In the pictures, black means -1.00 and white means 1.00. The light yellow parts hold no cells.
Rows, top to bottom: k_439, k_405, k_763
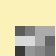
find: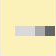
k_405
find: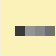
k_763
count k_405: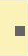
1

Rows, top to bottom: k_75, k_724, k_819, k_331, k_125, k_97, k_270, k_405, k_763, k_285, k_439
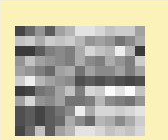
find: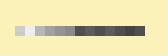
k_97
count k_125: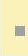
5
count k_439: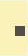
0
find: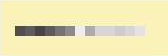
k_763
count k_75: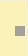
2

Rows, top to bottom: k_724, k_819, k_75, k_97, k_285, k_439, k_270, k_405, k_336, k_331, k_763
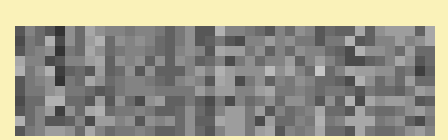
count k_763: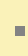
7
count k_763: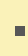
4
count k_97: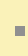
6
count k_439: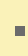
9
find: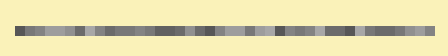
k_763
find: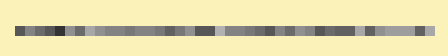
k_724

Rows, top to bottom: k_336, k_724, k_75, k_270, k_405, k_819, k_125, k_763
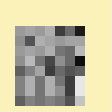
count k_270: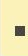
1
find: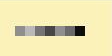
k_270

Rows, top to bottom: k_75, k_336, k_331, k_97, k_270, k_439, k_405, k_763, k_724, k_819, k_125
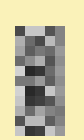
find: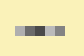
k_336
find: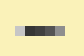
k_763

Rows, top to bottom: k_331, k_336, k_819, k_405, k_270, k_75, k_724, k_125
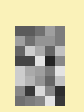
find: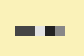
k_405
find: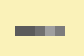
k_331
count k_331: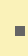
0
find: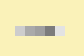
k_270

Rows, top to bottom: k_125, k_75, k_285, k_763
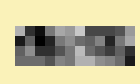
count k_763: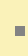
2
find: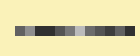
k_285
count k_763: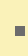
4

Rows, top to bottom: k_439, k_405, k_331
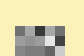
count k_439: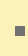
2
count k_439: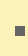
0

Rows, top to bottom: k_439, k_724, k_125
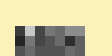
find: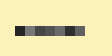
k_724
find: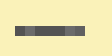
k_125
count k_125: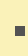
4

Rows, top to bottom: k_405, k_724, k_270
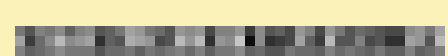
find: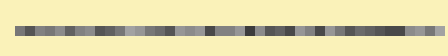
k_405
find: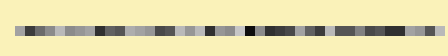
k_724

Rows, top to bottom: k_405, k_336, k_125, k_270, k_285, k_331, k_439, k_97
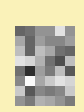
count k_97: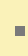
2
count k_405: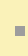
0

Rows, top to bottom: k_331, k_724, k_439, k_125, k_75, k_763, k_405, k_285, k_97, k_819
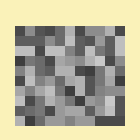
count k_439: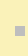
6
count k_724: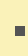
1
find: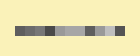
k_97
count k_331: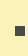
4
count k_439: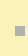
0

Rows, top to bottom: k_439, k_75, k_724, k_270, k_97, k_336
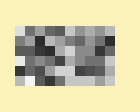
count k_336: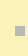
1
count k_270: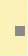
2

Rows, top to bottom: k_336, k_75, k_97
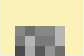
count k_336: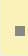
3
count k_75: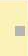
2
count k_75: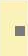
3

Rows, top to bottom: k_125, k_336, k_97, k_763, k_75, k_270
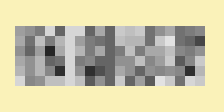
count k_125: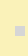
3
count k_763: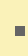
3
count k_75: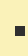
3
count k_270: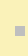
3

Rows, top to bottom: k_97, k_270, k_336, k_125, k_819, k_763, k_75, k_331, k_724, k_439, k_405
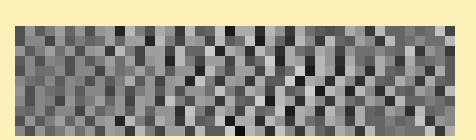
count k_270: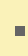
5
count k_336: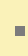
3

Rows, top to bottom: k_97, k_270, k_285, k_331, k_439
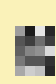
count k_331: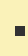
1
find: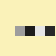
k_97
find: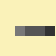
k_331

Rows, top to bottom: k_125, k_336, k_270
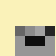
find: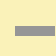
k_270
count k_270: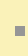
4
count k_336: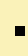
0
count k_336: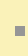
2

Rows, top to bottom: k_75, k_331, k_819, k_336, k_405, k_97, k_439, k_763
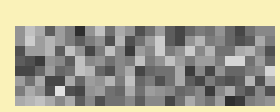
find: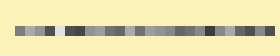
k_439
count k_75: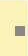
2
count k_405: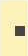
4

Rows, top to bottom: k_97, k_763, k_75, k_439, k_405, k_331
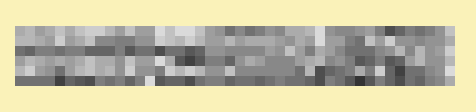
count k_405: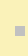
2
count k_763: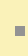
7
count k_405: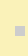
5
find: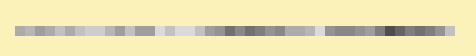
k_97

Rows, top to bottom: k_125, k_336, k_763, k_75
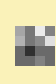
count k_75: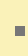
0
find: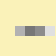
k_336
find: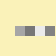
k_125
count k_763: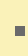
3

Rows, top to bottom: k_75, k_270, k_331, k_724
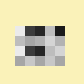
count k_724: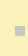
2
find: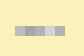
k_270
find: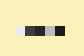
k_75

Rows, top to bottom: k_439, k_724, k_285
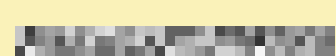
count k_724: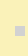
2
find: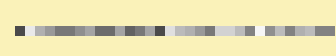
k_285
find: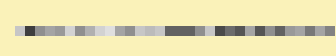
k_439
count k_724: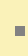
3
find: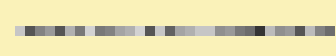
k_724
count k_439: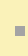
5

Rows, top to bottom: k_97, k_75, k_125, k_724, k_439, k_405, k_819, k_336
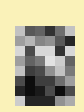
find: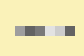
k_724
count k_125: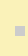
0
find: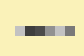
k_439
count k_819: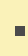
2
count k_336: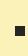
3

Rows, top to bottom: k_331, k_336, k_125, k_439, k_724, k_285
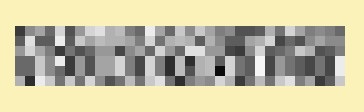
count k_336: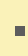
7
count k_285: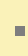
2
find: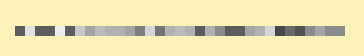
k_336
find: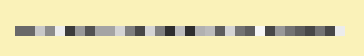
k_439
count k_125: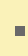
4

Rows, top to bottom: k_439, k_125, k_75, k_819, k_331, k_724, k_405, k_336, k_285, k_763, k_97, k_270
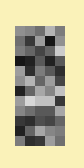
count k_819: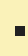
2
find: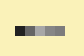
k_97

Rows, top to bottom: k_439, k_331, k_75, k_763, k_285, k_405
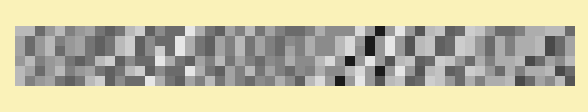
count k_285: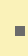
7
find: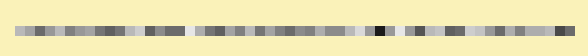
k_285

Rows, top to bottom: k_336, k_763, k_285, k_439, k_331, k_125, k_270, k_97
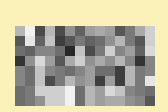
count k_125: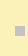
1
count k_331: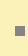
4

